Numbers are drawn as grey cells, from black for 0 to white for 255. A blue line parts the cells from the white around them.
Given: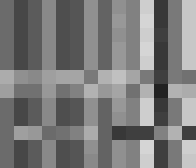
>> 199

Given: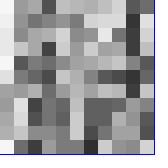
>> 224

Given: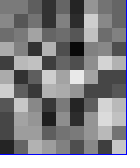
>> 101

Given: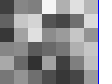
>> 218

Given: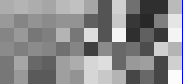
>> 229

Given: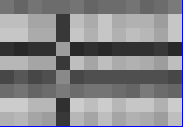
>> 198

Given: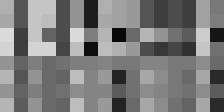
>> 126

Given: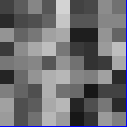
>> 134
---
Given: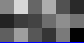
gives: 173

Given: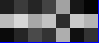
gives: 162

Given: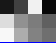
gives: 64

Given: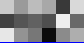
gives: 168

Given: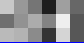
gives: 30

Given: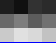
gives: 16

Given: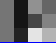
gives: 21

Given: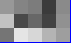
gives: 124
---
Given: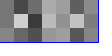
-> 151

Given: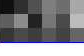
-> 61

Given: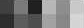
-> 78

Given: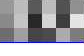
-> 69

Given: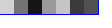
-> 154

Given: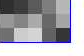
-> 204
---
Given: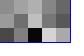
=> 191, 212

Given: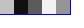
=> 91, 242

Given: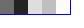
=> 222, 252

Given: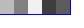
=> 241, 241

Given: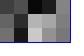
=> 180, 201

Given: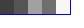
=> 161, 247
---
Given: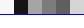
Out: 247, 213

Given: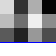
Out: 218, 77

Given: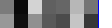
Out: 123, 55

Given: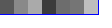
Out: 88, 190

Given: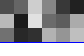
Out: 77, 191

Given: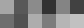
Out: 166, 193

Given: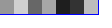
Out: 151, 189
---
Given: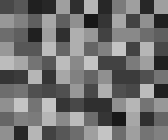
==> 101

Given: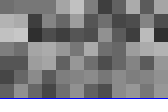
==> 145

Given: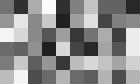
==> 208

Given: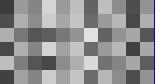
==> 93

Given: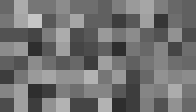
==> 118
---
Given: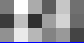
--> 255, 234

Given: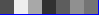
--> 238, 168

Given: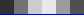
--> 232, 204

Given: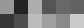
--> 203, 188

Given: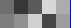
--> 216, 209

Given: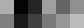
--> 188, 174
